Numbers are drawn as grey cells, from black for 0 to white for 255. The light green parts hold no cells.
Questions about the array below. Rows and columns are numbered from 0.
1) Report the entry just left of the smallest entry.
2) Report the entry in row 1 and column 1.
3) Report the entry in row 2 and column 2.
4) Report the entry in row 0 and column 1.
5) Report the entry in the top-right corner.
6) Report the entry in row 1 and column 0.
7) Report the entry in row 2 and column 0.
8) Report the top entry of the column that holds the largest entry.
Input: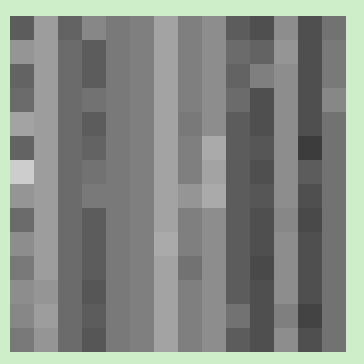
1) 141
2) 157
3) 107
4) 157
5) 114
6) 149
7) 99
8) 92

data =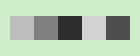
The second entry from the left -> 127
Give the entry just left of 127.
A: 189
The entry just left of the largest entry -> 45

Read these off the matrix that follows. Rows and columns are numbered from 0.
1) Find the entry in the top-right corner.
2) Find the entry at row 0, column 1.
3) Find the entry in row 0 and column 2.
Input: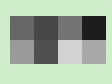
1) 29
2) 71
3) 116

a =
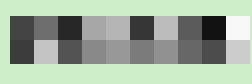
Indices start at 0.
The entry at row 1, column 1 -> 196
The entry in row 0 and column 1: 110
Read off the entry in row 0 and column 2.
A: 39
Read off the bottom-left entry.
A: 60
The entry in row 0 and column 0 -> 68
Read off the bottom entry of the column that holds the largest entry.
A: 204

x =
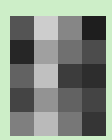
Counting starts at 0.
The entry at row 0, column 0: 84
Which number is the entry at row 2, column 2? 60
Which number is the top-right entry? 30
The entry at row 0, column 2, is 134
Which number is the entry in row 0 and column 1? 205
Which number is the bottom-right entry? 53

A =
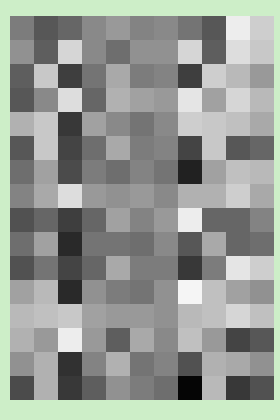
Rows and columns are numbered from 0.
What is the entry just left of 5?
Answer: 110
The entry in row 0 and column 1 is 87
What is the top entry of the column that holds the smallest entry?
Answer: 116
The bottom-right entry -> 81
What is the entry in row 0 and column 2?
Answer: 102
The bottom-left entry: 75
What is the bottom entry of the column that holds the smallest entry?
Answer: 5
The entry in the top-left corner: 124
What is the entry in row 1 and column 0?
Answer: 145
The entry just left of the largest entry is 145
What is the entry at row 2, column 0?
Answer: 94
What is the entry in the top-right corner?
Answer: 206
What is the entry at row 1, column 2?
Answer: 214
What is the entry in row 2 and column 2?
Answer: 62
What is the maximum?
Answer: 245
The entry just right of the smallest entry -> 185

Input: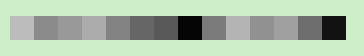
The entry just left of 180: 123
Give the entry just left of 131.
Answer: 172
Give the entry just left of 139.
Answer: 188

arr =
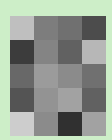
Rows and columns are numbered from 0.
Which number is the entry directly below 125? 132
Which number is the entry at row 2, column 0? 104
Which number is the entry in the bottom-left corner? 205
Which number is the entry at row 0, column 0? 191
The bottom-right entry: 162

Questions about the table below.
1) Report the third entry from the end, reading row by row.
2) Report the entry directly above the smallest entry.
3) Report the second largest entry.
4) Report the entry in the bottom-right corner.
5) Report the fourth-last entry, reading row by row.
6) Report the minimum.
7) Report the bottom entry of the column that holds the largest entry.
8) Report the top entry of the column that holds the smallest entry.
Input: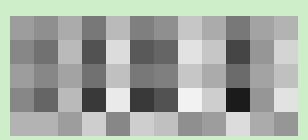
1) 220
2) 107
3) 234
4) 150
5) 157
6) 27
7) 143
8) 120

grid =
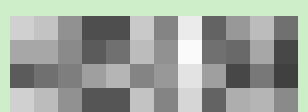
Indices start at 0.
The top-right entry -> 112
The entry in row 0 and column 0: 208
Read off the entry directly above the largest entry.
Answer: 235
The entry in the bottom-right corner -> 138
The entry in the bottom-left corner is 208
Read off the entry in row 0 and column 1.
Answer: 195
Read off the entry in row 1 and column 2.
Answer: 138
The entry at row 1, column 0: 167
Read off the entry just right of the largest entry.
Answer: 112
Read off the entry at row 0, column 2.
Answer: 145
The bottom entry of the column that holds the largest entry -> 214
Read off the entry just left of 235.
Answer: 132
